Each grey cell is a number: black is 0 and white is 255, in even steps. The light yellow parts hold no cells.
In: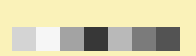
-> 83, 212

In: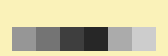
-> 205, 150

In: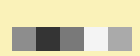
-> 170, 141

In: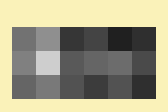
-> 47, 101

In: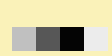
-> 236, 192

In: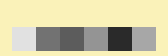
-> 167, 225

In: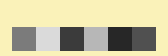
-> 80, 123
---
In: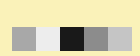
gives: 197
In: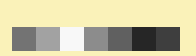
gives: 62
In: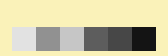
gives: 20
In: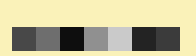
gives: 59
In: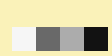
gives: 18
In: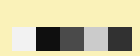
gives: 49
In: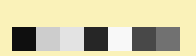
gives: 113
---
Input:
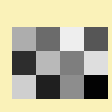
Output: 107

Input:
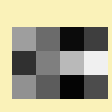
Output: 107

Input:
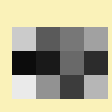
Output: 90

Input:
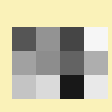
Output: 147

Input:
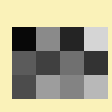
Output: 138

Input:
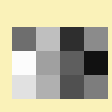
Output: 191

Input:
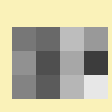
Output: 105
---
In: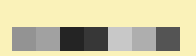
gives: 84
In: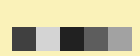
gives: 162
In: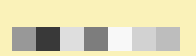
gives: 189
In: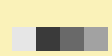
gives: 162
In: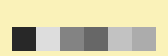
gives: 172
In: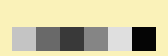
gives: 5
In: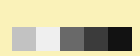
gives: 18
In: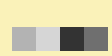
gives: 111
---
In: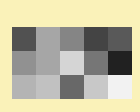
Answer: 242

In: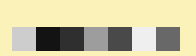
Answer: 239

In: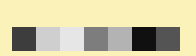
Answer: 230

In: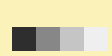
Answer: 239

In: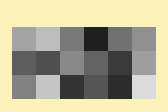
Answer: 219

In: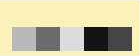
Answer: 220
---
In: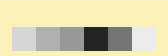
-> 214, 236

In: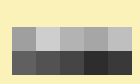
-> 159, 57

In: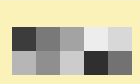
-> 60, 114

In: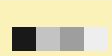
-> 25, 238

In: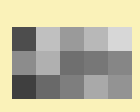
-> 77, 147

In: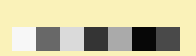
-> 247, 73

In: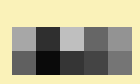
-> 167, 117
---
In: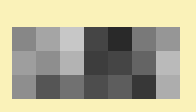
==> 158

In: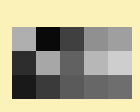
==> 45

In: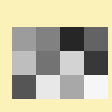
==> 190

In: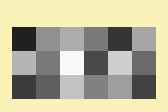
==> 181

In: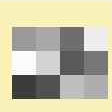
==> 251

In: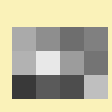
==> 178

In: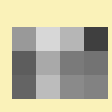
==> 93
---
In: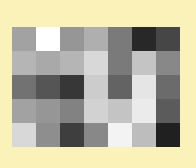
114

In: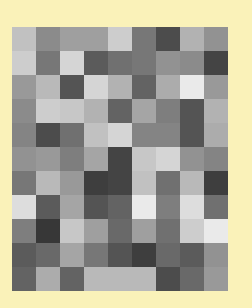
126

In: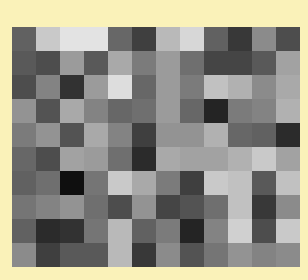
117

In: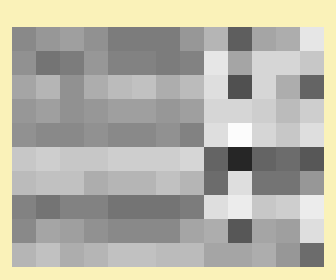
130

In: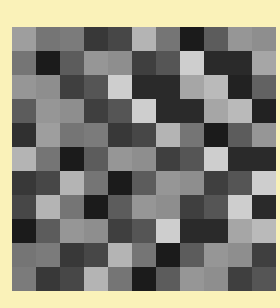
27

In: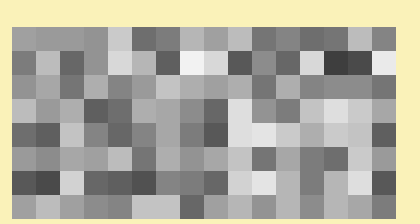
154

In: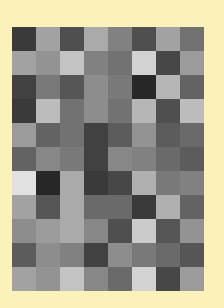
141

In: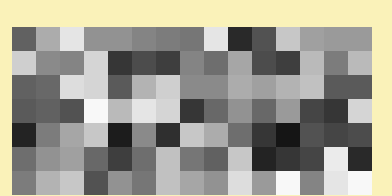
35
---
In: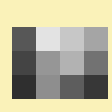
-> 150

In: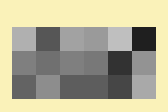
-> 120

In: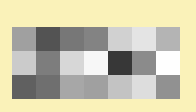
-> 55

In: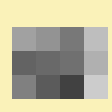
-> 105

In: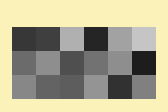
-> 114

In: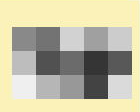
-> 107
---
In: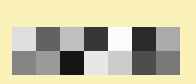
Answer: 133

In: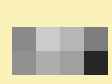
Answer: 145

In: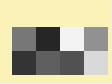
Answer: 52

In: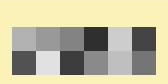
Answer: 82

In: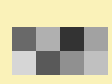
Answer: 214

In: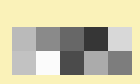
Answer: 194
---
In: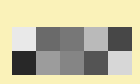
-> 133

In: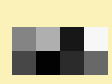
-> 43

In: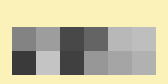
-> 64

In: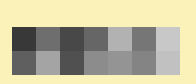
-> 80

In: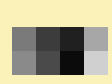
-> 11

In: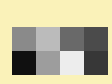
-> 237

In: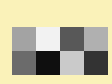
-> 202

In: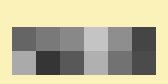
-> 88

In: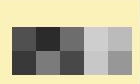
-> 72

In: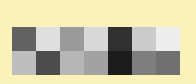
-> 182
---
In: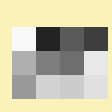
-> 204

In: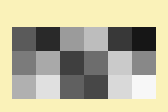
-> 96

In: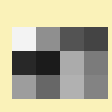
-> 177

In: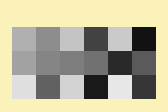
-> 210

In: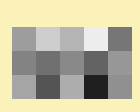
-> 173

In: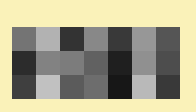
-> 91
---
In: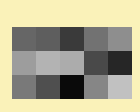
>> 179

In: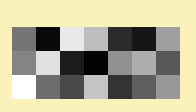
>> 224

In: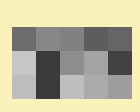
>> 59

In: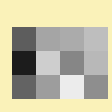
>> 206

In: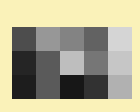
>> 90

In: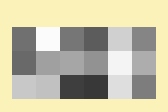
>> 160

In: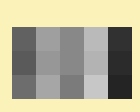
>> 151

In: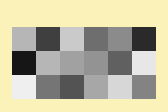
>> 182
